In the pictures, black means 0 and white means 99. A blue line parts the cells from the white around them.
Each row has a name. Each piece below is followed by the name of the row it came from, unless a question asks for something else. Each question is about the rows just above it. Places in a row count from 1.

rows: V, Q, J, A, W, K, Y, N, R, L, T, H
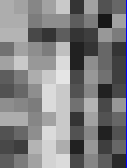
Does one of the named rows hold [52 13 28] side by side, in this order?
yes
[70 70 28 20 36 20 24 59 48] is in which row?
J
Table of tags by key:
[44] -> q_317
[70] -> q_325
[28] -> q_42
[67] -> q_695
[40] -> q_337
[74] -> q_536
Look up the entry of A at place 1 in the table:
q_317
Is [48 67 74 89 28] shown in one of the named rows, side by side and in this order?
no
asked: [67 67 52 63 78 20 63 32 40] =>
R
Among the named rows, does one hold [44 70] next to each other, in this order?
yes

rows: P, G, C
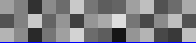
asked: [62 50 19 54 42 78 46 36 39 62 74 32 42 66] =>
P
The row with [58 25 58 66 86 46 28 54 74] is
G
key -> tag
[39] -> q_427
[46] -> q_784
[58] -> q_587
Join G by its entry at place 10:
q_784
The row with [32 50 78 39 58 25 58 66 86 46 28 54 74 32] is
G
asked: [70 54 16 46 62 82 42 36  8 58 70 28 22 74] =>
C

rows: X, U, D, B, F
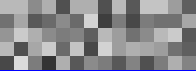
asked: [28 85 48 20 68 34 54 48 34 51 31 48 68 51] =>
F
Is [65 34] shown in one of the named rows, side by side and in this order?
yes

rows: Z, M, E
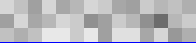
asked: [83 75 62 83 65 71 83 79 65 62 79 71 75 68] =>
Z
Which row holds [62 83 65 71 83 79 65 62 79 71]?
Z
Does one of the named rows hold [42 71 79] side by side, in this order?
yes
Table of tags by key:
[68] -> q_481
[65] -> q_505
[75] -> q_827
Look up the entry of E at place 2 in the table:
q_481
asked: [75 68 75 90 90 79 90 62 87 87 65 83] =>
E

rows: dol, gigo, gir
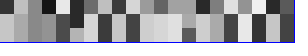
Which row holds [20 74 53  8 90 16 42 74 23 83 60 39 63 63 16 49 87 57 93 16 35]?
dol
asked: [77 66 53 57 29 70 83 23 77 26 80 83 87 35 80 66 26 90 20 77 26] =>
gir

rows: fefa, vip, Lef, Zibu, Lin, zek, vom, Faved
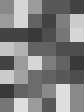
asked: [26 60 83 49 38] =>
Lin
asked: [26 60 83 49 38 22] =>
Lin
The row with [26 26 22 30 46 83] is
Lef
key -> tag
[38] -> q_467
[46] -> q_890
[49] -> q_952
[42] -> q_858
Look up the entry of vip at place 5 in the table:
q_952

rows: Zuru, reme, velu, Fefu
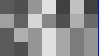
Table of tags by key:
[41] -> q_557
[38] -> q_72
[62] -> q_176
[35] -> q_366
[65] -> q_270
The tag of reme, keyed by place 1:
q_176
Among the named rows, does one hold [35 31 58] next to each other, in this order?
yes
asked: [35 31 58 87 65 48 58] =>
Fefu
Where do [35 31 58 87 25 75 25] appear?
Zuru

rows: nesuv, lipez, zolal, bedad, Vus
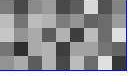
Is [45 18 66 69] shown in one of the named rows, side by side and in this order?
yes
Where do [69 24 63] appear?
bedad
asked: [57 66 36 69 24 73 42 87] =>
zolal
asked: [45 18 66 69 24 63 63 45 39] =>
bedad

